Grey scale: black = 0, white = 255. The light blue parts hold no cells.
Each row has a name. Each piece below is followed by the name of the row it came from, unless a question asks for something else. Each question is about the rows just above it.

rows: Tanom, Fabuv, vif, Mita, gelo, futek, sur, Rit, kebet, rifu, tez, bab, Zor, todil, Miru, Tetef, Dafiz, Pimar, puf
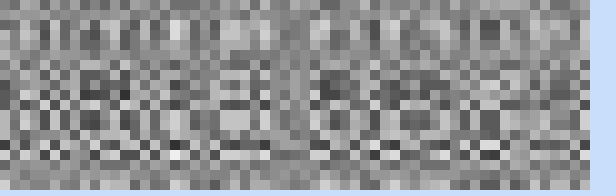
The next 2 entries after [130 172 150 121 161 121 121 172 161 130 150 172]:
[130 130]
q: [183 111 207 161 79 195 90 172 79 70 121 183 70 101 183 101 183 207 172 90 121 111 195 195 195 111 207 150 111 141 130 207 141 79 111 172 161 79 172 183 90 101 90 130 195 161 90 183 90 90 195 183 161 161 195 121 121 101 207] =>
Zor
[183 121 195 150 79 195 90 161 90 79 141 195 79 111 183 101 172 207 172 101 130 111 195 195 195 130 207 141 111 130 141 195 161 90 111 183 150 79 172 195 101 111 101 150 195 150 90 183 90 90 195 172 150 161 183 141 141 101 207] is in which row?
bab
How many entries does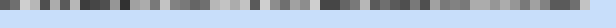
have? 59
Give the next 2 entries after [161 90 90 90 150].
[172 130]
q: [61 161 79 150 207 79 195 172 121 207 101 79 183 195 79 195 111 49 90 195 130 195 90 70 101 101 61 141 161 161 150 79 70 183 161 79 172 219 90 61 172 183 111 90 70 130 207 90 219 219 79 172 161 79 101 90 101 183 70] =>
Miru

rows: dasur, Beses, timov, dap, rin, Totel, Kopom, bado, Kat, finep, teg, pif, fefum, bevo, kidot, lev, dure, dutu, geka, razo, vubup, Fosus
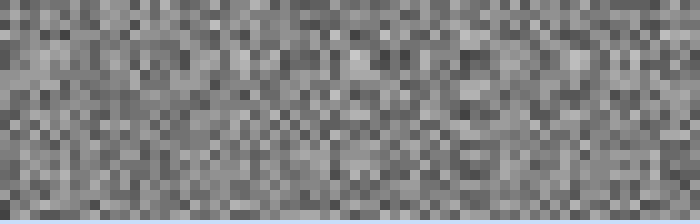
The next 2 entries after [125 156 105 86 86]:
[95 134]
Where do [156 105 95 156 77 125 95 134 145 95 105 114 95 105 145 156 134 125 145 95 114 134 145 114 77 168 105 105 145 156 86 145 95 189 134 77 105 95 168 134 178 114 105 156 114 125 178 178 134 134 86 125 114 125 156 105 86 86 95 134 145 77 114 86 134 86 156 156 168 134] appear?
finep
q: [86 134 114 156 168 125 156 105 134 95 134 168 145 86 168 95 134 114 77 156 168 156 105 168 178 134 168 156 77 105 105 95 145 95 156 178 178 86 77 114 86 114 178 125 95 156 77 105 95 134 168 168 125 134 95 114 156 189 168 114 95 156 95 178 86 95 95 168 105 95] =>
Kopom
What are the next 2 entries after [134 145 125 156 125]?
[105 156]
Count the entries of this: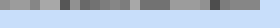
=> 26
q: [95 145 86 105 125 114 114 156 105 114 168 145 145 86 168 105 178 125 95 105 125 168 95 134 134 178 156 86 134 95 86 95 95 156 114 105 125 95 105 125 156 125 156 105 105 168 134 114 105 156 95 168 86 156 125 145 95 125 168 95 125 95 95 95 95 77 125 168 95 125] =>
dasur
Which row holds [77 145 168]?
vubup

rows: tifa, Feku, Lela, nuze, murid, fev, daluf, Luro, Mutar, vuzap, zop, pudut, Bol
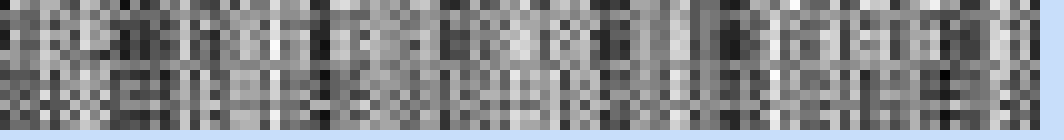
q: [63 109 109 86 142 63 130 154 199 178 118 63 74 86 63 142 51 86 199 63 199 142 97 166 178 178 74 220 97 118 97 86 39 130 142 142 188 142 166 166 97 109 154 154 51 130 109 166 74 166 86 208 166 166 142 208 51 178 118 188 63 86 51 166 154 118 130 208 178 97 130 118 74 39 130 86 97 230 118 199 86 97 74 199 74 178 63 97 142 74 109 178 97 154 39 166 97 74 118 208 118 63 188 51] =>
Bol
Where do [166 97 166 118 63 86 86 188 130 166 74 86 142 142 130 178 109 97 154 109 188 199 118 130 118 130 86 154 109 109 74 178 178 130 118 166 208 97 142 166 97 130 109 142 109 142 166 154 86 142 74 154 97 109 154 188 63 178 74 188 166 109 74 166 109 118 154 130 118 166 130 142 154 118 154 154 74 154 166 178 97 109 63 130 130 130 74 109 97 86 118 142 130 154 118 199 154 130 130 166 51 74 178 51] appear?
zop
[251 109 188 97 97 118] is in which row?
Luro
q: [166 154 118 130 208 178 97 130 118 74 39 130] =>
Bol

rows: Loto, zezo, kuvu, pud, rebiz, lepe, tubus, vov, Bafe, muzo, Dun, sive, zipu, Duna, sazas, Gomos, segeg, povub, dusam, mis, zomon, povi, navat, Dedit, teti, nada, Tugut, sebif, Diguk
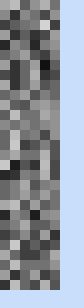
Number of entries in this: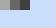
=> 3
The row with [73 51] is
vov
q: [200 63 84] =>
sazas
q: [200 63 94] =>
teti
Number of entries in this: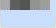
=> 5
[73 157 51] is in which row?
Dedit

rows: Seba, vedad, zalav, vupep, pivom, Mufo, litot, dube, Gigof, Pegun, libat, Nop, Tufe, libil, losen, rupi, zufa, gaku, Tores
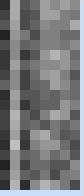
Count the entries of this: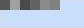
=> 6
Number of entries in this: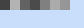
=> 7
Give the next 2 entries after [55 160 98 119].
[138 138]
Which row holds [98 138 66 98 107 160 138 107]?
Gigof
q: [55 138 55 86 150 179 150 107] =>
Mufo

